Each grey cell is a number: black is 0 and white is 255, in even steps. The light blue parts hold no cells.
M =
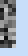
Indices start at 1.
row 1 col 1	108
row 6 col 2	140
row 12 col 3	56
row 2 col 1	136
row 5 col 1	45
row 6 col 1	154
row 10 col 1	196
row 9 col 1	127
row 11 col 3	40
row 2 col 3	47
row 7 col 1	160
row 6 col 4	125
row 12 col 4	196
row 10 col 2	13
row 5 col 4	159

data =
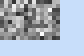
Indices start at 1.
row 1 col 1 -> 96
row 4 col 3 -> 146
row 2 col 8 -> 170
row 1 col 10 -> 75
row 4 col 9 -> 100
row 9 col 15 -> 163
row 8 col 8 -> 172
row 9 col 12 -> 130
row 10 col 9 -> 100
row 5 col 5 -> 210
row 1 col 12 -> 67
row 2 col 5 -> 165
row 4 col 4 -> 131
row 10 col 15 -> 71
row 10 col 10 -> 128
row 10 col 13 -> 144
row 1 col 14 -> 182
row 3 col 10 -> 208
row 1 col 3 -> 149
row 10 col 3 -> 129
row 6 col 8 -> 77
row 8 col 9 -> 152
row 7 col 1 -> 88
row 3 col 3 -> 166
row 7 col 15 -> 141
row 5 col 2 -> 167
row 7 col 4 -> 133
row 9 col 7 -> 118
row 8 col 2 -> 99
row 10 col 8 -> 115
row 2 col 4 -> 239
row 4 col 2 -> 97
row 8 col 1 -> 180
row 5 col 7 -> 52
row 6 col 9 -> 157
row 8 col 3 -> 197
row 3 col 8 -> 132
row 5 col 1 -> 107

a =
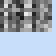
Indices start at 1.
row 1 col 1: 62
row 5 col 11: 160
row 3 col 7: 133
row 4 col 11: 168
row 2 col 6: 33
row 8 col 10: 149
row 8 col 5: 85
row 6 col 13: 160
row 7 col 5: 89
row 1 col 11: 135
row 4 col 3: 78
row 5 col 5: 94
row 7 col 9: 50
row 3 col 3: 120
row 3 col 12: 180
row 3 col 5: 160
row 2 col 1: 75
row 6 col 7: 153
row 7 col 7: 196
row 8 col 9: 82
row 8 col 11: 105
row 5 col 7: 133
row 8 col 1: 91
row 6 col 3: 102
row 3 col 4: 169
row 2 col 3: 68
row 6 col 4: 111
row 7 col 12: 197
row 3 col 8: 134
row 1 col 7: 162
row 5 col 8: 123

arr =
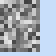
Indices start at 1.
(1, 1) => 226
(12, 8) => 198
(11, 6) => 125
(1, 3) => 192
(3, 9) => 200
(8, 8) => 224
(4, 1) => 82
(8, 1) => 146
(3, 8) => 111
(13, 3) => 125
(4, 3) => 126
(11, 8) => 173
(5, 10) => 128
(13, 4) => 72
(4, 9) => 199
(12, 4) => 122
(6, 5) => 123
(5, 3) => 222
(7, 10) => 94
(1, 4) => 177
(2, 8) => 133
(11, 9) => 224
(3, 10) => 133
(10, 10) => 62
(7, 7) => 158
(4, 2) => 113
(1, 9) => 209
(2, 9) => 64
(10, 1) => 182
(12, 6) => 146
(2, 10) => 117
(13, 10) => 106
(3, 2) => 157

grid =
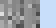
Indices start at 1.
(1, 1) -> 138
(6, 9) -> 134
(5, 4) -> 165
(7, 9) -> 169
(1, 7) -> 148
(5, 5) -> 142
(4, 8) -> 144
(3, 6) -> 100
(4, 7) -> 148
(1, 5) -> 137
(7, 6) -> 86
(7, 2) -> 149
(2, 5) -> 142
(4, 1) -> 223
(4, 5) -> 165
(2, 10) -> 117
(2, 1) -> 169
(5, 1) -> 132
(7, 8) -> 144
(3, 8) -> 144
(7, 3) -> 170
